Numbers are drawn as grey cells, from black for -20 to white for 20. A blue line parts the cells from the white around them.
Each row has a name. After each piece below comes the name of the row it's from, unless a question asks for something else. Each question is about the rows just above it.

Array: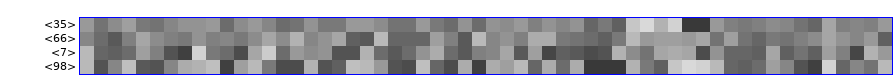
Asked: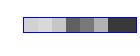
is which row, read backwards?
<98>
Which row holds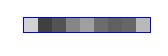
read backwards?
<98>
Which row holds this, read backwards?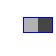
<7>
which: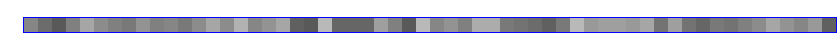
<66>

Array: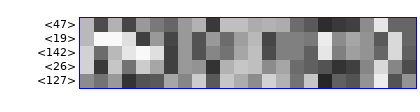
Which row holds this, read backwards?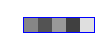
<142>
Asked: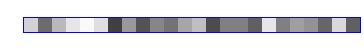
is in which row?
<142>
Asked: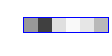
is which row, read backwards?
<142>
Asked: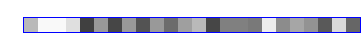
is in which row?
<19>
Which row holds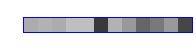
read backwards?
<47>
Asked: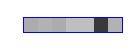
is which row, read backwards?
<47>

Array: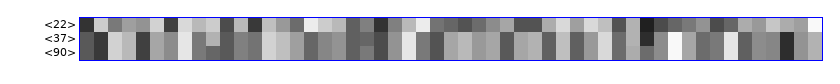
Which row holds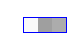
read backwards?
<22>
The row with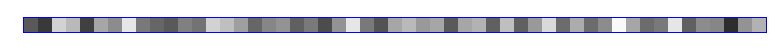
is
<90>
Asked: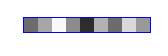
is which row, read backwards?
<37>
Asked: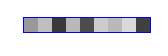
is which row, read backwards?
<22>

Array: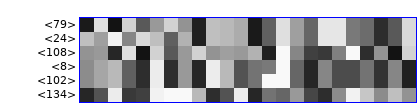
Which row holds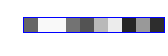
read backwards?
<102>
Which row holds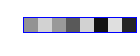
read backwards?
<108>
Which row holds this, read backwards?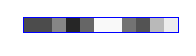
<102>
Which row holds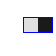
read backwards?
<79>
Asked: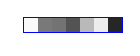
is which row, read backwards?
<8>

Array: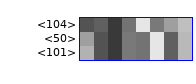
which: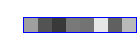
<50>
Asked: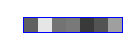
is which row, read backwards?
<50>
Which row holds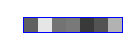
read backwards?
<101>
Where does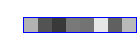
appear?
<101>
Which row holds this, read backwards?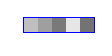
<104>
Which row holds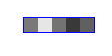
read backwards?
<104>

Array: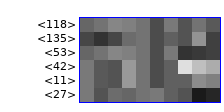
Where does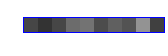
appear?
<135>
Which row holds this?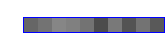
<118>
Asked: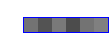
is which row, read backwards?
<118>
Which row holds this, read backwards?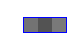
<118>
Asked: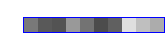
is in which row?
<42>

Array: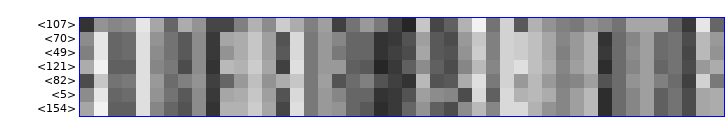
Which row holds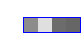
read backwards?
<49>
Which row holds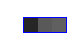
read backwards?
<121>
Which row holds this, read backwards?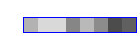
<154>

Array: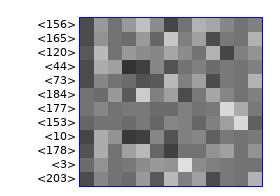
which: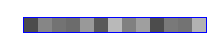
<203>
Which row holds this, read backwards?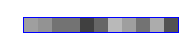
<178>
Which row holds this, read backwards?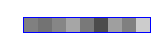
<184>
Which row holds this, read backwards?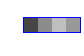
<156>
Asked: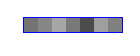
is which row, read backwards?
<184>
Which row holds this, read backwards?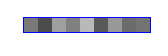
<203>
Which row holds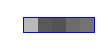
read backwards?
<73>

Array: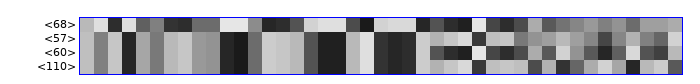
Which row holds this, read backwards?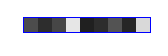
<68>
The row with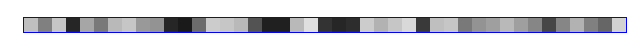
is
<57>
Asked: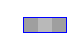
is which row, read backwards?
<57>
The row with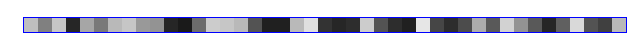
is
<60>

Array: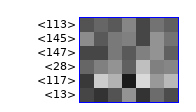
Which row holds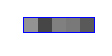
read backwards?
<145>
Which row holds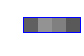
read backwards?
<147>
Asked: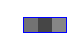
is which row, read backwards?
<113>

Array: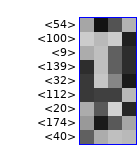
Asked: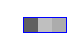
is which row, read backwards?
<9>
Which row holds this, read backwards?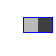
<112>
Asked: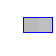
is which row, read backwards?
<40>
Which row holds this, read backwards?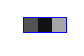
<54>
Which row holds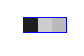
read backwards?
<100>

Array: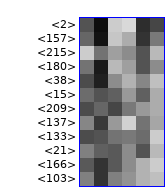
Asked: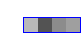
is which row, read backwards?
<215>
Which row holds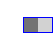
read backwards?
<137>
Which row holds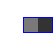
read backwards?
<157>
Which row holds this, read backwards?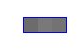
<133>
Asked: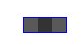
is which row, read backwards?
<166>
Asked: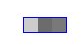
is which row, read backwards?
<133>
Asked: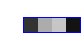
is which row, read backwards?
<157>

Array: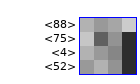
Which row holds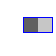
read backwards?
<75>
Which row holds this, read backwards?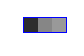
<4>
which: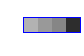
<4>

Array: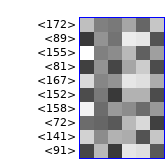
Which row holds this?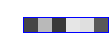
<91>
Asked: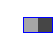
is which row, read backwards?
<81>
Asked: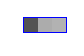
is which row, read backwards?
<141>

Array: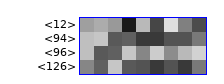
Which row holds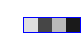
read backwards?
<12>
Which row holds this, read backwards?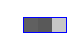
<94>
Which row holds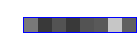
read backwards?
<126>
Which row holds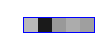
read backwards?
<12>
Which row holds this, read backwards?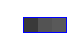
<126>

